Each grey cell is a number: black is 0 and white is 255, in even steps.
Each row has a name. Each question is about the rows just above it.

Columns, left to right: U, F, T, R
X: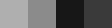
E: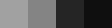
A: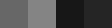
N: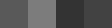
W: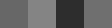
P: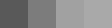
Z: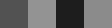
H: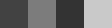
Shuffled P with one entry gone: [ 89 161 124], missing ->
[169]
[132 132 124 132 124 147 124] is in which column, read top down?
F
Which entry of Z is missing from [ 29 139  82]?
[147]
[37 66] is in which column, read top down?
R
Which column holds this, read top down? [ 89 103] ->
U

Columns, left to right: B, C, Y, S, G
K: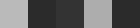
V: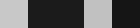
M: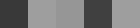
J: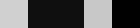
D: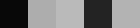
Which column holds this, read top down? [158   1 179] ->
G
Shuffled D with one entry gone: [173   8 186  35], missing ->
[179]
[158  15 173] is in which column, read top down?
C
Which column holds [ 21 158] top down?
G

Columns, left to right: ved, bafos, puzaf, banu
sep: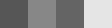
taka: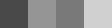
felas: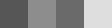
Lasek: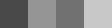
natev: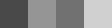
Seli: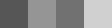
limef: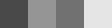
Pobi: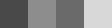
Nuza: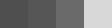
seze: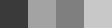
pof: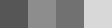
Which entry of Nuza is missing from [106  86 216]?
[79]
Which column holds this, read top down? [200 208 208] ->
banu

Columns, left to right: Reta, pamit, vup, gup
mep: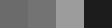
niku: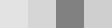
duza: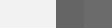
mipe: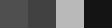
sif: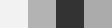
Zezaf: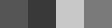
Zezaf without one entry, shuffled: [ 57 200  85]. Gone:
[122]
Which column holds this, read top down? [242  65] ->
pamit
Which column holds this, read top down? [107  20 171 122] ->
gup
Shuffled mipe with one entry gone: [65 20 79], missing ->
[185]
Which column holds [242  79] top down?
Reta

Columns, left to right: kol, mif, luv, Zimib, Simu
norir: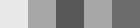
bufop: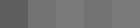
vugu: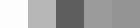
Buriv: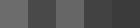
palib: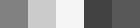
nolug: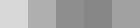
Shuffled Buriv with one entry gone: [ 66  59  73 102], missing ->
[108]
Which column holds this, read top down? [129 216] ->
kol
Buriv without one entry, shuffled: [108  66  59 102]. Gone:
[73]
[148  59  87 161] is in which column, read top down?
Simu
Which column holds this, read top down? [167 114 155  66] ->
Zimib
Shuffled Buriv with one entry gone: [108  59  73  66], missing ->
[102]
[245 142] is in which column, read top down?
luv

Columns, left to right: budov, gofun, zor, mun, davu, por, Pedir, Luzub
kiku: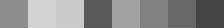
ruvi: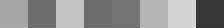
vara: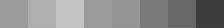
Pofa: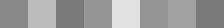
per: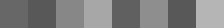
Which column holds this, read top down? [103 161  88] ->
Pedir
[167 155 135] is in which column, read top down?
budov
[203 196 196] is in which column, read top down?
zor
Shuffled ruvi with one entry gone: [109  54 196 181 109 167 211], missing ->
[115]
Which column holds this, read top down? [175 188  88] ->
gofun
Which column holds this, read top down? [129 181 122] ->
por

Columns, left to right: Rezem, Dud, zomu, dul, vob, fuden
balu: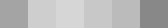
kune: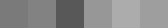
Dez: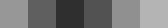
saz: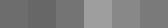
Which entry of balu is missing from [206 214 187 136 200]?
[164]
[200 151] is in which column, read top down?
dul
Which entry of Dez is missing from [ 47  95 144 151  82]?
[180]
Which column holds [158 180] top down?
fuden
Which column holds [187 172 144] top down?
vob

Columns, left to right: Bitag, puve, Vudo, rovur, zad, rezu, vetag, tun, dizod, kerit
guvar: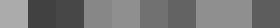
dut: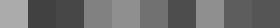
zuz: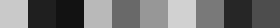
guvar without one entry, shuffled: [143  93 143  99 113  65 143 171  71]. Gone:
[135]
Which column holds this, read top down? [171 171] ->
Bitag
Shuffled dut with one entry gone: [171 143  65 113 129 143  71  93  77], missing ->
[85]

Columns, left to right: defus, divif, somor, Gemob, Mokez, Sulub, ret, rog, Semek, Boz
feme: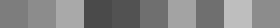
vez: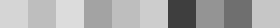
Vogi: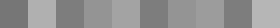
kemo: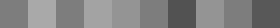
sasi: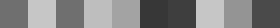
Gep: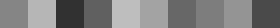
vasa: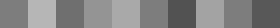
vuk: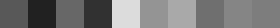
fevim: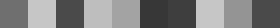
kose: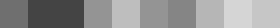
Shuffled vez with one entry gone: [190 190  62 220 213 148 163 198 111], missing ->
[205]
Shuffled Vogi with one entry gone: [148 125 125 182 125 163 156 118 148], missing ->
[176]
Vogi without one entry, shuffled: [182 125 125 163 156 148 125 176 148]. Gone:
[118]
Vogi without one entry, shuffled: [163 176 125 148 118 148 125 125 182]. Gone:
[156]
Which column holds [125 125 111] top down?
somor
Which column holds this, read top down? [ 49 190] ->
Gemob

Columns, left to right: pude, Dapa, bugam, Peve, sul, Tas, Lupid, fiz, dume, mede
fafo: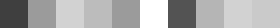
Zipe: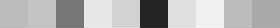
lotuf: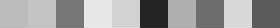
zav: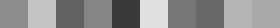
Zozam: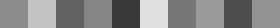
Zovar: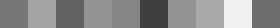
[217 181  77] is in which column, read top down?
dume
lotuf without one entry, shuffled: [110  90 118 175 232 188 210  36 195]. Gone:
[217]
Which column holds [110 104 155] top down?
fiz

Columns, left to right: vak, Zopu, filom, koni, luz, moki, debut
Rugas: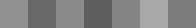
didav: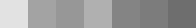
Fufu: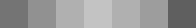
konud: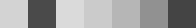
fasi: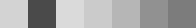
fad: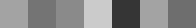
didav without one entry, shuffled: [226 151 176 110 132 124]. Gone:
[163]
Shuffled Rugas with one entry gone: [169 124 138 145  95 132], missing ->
[103]
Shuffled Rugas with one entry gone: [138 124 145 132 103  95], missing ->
[169]

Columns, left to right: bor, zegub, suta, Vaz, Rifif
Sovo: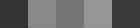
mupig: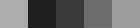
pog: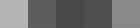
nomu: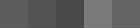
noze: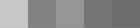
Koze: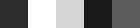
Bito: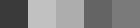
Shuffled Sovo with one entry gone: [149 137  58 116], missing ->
[52]
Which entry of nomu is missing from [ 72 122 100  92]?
[84]

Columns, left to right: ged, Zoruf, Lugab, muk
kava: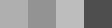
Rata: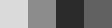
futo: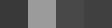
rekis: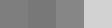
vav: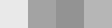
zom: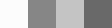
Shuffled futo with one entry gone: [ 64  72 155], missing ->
[57]
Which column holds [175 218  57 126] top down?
ged
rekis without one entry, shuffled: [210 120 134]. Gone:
[126]

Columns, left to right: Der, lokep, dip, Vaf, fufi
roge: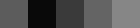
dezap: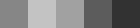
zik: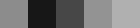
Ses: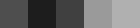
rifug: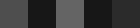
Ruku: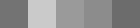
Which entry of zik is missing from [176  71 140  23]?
[147]
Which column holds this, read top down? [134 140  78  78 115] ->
Der
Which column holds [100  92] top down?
Vaf
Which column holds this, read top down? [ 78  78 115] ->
Der
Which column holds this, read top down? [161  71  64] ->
dip
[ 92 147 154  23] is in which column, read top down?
Vaf

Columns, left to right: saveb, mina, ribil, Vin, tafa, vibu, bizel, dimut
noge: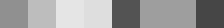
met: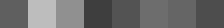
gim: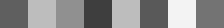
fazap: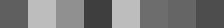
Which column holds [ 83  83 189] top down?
tafa
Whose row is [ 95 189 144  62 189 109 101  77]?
fazap

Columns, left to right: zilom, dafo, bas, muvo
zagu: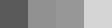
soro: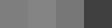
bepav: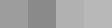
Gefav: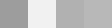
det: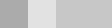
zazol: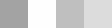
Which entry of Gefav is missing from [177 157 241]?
[184]
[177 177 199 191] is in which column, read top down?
bas
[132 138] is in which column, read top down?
dafo
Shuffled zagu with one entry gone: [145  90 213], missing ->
[151]
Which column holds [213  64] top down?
muvo

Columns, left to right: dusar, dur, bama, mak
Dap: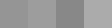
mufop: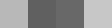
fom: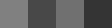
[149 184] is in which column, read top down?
dusar
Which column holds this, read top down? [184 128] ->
dusar
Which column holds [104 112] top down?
bama
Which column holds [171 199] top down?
mak

